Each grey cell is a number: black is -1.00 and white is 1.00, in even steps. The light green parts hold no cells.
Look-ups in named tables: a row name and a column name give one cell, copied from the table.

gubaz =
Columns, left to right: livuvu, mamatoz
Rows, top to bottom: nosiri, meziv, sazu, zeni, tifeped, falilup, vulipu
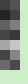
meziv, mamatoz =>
-0.49
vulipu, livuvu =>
-0.18
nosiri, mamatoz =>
-0.36
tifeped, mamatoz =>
0.55
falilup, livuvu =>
-0.46
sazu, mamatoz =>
-0.01

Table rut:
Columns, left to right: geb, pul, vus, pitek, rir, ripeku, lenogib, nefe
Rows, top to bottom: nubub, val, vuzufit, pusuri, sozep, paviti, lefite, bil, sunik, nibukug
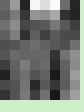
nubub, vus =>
-0.72
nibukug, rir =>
-0.12
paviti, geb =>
-0.33
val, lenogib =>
-0.62
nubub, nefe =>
-0.70
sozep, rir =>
-0.24
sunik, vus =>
-0.10
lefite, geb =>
-0.51
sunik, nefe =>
0.11
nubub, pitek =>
0.93
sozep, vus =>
-0.22
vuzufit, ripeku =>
-0.06
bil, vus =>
-0.12
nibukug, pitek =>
-0.51
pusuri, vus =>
-0.62
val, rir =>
0.11
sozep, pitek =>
-0.14
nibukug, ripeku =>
-0.81
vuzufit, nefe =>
-0.51

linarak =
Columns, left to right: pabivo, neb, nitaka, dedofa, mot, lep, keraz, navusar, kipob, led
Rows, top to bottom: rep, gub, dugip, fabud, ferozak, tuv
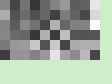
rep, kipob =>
-0.23
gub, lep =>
-0.49
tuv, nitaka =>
0.16
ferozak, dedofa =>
0.56
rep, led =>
0.81
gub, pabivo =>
0.35
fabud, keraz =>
0.49
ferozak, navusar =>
0.34

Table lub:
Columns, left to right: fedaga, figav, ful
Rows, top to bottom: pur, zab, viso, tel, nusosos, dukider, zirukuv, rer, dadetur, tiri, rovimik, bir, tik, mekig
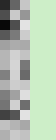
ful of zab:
0.18
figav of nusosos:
0.35
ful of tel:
0.60
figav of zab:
0.58
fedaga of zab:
-0.39
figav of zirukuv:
0.67
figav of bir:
-0.33
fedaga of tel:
-0.31
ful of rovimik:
-0.14
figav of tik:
0.41

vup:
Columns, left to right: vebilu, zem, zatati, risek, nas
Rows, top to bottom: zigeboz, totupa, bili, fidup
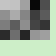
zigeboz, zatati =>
0.26
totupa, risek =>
-0.52
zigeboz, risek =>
-0.94
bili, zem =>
-0.27
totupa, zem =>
0.34
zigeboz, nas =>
-0.39
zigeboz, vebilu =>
0.54
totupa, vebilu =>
0.13

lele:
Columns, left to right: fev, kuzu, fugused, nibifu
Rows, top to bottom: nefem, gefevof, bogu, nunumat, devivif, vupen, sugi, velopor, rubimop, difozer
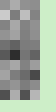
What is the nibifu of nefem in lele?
0.11
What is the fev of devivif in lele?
-0.11
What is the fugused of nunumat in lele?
0.00
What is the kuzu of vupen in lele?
-0.65
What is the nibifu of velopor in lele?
-0.43
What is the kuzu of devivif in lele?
-0.23
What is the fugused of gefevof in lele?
0.49
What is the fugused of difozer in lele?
-0.36
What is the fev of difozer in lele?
-0.37
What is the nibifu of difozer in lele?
0.43
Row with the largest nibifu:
difozer

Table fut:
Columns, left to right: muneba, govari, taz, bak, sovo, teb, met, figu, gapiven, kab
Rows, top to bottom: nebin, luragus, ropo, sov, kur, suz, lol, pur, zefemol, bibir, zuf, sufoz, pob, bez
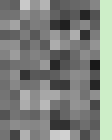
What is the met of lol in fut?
-0.36
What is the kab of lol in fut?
-0.81
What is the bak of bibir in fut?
0.10
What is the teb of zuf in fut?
-0.08
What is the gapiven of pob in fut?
-0.14
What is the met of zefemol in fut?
-0.56
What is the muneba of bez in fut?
-0.10
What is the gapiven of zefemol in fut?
-0.07
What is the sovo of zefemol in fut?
0.20
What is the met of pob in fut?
-0.62
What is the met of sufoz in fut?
-0.20
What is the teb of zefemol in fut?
-0.53
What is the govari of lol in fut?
-0.11
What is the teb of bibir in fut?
0.32
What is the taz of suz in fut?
-0.09
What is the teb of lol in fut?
-0.70
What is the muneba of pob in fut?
-0.05
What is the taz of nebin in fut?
0.58
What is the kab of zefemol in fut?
-0.71
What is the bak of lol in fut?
-0.07

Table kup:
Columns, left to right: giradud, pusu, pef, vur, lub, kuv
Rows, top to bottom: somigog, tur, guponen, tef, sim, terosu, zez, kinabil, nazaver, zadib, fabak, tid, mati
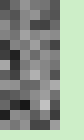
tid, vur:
-0.28
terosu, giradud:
-0.51
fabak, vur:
0.03
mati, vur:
-0.45
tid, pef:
0.03
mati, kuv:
0.22
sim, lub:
-0.18
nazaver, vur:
-0.18
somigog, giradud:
-0.44
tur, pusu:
-0.34
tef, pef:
0.26
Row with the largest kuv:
nazaver

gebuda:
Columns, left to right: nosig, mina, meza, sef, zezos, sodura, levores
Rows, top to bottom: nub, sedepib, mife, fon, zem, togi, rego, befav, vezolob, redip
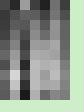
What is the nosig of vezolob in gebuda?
-0.26
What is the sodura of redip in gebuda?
0.05
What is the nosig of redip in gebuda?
-0.29
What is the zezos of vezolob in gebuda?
0.31
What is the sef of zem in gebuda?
0.22
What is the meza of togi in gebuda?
-0.41
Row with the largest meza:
nub

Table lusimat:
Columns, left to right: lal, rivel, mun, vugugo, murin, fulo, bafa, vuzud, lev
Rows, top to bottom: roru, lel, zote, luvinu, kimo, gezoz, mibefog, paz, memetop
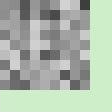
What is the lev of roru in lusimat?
-0.51
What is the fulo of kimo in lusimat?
0.09
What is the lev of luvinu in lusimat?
0.58
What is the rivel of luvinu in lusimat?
0.32
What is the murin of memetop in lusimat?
0.36
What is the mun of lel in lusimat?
-0.31
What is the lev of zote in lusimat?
0.19
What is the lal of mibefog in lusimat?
-0.06
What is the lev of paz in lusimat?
-0.06
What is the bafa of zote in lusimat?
0.56
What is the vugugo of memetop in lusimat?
0.28
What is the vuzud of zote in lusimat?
0.05
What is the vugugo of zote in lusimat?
0.61
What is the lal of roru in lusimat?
0.13
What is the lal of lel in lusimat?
0.11
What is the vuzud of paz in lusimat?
0.17
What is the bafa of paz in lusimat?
-0.31
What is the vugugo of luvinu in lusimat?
0.56
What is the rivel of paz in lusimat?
-0.19
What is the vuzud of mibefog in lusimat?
0.16

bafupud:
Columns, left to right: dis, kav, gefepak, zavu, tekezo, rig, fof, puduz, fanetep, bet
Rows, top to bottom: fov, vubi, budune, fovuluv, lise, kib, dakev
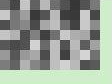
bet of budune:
0.10
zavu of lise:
0.65
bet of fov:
-0.05
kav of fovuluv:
0.40
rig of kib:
0.49
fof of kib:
-0.50
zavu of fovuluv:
0.00
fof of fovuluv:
0.57
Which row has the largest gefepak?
fov

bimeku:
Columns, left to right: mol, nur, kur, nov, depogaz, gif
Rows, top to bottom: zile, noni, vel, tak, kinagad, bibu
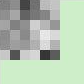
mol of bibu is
0.56
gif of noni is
0.46
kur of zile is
-0.47
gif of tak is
0.70
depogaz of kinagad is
0.70
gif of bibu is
-0.28
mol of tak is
0.10
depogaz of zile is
0.47
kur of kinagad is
0.20
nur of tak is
0.31
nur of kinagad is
0.24
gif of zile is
0.54
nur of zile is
0.10
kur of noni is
-0.22
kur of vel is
0.13

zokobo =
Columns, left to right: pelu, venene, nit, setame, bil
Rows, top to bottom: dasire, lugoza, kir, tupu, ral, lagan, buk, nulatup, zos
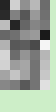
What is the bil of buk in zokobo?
0.50
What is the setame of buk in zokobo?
-0.10
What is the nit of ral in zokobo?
-0.27
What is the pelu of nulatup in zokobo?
0.29
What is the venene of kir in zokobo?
-0.71
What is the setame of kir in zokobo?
0.04
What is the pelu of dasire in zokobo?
-0.72
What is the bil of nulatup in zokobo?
0.56
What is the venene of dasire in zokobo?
0.63
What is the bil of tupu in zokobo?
-0.80
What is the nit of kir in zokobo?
-0.20
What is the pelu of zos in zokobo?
0.06
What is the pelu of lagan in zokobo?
0.67
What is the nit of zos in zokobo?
-0.30

